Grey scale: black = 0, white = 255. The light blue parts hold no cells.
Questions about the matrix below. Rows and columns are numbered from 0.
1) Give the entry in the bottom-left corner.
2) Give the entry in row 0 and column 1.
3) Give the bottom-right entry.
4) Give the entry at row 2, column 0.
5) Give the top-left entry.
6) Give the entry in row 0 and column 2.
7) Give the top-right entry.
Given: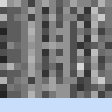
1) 36
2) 147
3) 107
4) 178
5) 215
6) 163
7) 133

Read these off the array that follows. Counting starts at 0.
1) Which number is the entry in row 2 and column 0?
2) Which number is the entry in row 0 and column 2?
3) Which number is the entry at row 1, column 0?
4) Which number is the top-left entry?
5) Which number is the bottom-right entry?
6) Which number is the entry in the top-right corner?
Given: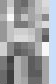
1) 178
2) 121
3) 151
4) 151
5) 164
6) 218

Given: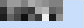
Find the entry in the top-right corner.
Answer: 129
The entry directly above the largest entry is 185
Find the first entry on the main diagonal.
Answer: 113
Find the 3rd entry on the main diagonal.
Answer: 70
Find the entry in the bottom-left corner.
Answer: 28
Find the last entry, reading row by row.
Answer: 143
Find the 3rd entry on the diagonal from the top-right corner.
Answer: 240
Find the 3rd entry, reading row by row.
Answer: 155

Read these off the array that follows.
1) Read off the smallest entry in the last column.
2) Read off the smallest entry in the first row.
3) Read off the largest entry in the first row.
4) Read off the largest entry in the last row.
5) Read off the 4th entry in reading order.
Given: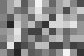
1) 52
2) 77
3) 243
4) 243
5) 91

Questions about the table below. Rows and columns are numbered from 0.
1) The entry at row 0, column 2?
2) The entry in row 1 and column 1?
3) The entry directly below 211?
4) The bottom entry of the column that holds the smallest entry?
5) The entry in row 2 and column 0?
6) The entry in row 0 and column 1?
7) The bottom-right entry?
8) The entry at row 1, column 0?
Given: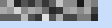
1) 39
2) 155
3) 96
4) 124
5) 96
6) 184
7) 39
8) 170

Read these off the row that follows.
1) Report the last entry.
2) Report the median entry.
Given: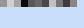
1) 134
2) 118

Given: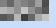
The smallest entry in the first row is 76
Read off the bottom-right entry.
195
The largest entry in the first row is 158
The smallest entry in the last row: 63
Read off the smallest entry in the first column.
88
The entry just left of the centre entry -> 145
